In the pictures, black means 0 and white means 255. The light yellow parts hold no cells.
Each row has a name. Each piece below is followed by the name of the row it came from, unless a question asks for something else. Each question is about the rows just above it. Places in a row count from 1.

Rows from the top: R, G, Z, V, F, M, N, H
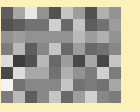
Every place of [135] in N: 3 4 5
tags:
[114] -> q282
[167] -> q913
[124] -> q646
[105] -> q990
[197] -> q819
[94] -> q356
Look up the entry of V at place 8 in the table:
q990
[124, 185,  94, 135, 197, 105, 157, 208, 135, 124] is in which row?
H
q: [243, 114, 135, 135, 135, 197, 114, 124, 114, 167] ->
N
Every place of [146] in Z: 1 3 4 5 6 10

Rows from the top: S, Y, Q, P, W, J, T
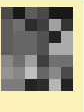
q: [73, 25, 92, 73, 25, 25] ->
S
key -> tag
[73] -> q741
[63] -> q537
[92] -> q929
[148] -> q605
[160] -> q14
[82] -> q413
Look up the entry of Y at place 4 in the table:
q537
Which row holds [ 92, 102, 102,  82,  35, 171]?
Q
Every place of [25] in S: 2 5 6
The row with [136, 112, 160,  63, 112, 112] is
W

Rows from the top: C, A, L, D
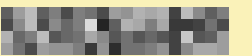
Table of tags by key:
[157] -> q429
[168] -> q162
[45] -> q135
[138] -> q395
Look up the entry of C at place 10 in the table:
q429
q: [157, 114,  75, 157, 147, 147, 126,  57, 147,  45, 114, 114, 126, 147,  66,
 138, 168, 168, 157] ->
D
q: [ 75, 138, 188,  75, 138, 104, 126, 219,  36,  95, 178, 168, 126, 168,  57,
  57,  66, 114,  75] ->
A
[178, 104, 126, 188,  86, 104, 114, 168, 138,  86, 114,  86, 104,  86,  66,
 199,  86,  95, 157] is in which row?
L

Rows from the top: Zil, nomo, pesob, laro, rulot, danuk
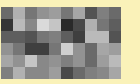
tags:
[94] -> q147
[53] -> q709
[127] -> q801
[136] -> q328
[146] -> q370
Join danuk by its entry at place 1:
q801
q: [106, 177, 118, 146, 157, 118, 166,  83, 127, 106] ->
Zil
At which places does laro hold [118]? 2 5

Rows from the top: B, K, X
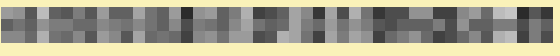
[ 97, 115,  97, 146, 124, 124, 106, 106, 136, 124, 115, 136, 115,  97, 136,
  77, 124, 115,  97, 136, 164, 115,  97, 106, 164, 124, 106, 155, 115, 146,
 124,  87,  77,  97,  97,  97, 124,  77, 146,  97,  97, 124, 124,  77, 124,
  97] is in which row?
K
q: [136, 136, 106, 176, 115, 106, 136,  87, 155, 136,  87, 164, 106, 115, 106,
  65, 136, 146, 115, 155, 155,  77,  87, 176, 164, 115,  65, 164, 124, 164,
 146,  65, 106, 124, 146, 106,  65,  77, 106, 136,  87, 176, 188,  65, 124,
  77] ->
X
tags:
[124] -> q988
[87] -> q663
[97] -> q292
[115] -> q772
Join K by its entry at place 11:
q772
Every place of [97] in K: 1 3 14 19 23 34 35 36 40 41 46
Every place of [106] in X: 3 6 13 15 33 36 39
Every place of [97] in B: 5 10 11 14 19 24

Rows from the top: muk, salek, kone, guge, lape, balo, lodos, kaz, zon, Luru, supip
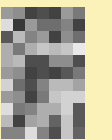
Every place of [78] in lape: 3 4 7
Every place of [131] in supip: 1 2 4
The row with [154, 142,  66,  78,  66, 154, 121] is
muk
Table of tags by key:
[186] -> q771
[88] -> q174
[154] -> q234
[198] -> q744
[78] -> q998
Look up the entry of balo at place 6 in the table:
q174

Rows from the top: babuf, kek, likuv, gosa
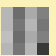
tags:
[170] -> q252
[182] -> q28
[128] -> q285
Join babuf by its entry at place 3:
q252
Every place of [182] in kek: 1 3
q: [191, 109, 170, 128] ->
likuv

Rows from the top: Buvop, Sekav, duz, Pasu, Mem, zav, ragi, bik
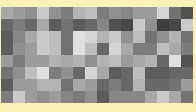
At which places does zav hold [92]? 10 13 14
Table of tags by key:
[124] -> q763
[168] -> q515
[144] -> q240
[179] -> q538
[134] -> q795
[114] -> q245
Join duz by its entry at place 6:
q245
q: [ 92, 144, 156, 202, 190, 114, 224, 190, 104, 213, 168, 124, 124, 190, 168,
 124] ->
Pasu

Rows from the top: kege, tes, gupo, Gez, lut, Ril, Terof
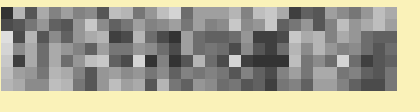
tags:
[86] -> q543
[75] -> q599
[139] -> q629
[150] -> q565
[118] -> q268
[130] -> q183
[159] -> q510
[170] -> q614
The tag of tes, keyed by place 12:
q510
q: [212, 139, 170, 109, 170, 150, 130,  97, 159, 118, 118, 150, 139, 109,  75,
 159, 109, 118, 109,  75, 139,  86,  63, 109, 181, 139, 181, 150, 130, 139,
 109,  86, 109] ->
Gez
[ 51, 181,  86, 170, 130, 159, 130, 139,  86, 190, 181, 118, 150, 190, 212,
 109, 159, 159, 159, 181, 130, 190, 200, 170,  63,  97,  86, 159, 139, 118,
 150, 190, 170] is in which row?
kege

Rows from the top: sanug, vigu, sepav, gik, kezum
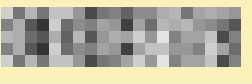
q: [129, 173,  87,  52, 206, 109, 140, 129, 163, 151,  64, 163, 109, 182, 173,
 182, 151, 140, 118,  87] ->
vigu

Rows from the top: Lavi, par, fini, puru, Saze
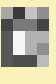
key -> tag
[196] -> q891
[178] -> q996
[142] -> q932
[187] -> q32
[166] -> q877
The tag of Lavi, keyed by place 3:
q891
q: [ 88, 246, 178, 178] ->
fini
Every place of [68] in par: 1 4
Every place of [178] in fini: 3 4
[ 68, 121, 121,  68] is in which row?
par
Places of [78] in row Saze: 2 3

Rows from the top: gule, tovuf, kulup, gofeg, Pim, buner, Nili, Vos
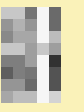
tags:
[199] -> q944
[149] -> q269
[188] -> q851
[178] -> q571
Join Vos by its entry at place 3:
q851
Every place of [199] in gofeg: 1 2 4

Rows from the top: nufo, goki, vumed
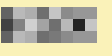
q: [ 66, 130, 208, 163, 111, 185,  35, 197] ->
goki
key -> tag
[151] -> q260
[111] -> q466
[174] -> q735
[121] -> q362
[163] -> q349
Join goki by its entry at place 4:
q349
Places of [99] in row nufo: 1
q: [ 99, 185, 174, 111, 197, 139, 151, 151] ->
nufo

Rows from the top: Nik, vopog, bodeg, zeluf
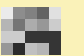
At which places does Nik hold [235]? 1
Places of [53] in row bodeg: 3 4 5
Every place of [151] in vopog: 4
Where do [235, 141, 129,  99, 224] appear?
Nik

